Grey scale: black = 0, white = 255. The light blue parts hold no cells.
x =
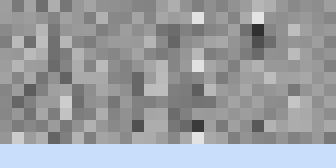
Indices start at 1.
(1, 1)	158
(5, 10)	134
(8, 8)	142
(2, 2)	153
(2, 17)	226
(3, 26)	160
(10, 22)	150
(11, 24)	162
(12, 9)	164
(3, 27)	148
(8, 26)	148
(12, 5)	100
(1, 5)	174
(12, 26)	138
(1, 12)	132
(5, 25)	187
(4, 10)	155
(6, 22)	177
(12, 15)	135
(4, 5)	112
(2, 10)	136
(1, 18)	143
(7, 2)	133
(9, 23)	141
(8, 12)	103
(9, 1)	137
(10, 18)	153
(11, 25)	172
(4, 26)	146
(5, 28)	149
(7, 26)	168
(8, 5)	160
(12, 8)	127
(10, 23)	134
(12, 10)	159
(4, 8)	125
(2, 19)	157
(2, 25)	148

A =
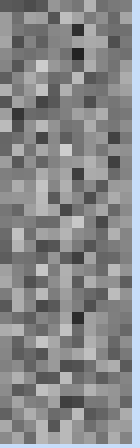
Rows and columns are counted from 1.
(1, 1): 90
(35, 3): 174
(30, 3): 104
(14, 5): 130
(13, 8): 146
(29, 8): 176
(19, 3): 126
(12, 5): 137
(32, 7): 107
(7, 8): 86
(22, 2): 115
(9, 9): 125
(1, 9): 111
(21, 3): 139
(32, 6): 187
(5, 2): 117
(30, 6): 145
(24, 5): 141
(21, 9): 113
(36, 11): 156
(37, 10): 173
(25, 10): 188
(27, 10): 127
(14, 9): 152
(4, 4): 96
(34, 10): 148
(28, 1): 172
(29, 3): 144
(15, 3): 124
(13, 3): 117
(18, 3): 159
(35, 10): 121
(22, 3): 113
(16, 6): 176
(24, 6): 174
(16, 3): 144
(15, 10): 106
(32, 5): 89

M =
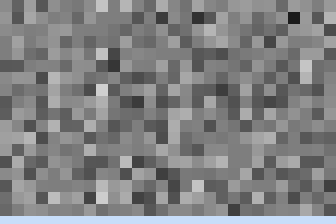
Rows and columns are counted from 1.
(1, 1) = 139
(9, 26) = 147
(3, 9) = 126
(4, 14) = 128
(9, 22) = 87
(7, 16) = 167
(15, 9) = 134
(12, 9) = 113
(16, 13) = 104
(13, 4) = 122
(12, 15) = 169
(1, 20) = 151
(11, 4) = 132
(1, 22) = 145
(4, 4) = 137
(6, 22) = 147
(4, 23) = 70
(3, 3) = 126
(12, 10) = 103
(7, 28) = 131
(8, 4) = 116
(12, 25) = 126
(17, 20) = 119
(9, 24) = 82
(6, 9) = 89
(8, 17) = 94
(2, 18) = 87
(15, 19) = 127
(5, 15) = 126
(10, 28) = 150
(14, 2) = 171
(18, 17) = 122
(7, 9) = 118
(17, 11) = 171
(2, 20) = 127
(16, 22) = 126
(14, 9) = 85
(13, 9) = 126
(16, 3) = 152

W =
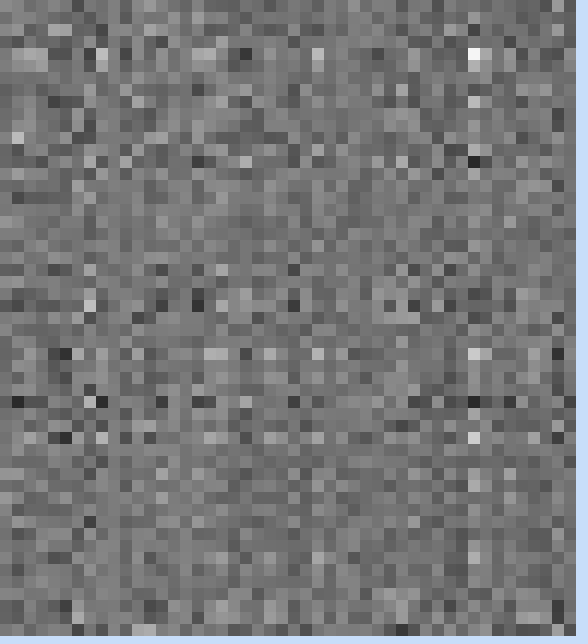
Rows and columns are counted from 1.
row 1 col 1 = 138
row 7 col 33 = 103
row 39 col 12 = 125
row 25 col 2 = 89
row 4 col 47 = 105
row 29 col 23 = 116
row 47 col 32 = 103
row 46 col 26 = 108
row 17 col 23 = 132
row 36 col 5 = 142
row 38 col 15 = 131
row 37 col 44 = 121
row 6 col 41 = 140
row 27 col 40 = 76
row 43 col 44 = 125
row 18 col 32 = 124
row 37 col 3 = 161
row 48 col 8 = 142
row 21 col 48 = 116
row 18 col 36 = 123
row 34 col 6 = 121
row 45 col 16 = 130
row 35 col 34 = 125
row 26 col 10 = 110
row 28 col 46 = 103
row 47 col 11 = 101
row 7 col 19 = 137
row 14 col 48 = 112
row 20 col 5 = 124
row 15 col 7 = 109
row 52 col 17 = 82
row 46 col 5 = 119
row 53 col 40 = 131
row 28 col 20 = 101
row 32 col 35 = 121
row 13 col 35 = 100
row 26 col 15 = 115
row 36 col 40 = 115
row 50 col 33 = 154
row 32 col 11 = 97

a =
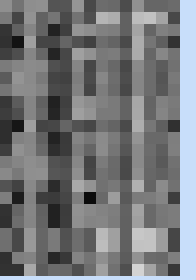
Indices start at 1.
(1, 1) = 143
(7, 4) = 122
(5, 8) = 146
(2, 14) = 164
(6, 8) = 71
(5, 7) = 160
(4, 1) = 49
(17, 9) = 105
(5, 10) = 124
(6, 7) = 134
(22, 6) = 56
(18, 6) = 60
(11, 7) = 82
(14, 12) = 138
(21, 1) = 111
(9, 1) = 55
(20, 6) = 81
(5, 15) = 115
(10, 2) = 79
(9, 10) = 122
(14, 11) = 74
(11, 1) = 46
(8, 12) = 134
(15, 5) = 86
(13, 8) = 101
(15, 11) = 73
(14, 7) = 135
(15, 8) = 71
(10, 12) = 168
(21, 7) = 110
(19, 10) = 124
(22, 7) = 132
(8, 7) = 130
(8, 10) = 106
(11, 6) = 101
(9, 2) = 92
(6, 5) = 80
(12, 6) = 58
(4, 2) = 19
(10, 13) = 101
